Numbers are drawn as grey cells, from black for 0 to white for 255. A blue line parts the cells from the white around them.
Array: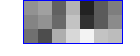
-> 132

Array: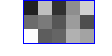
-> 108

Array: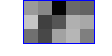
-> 197

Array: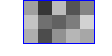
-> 196

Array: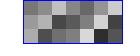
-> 154

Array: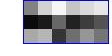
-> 11
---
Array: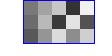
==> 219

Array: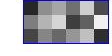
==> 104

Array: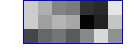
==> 117

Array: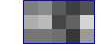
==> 111

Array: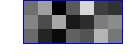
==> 10

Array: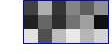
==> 189

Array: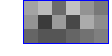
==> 85

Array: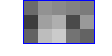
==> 203
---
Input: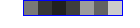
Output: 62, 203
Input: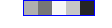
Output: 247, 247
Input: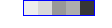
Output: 152, 237
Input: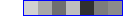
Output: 190, 209
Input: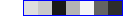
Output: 180, 245
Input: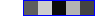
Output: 11, 205
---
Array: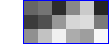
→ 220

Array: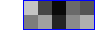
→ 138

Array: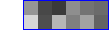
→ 162

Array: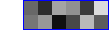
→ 185

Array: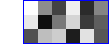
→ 58

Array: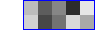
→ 217

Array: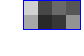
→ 55

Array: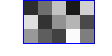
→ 181

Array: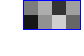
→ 207

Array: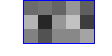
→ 194
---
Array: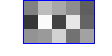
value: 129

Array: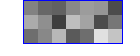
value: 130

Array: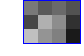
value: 121

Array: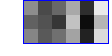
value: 141

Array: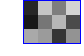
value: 39

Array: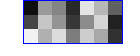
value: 14

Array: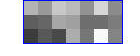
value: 180

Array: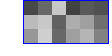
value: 72

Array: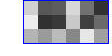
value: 208
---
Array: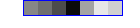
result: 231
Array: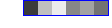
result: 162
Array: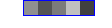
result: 192
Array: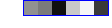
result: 246
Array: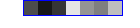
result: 127
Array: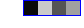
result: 84
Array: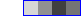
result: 64
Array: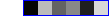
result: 31
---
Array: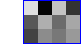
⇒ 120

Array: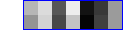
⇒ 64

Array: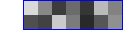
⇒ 86

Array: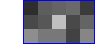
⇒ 66

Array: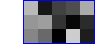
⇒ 205

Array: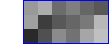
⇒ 166

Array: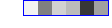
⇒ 55
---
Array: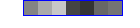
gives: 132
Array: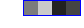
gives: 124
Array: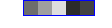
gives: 109
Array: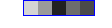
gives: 212
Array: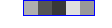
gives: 175
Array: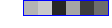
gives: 180
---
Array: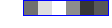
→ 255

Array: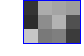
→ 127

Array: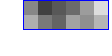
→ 100

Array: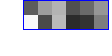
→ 186

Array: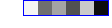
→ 164

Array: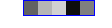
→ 209
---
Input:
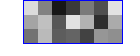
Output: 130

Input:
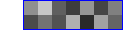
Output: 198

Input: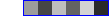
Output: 70

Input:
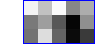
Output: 193

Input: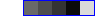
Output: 78

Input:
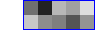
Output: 34
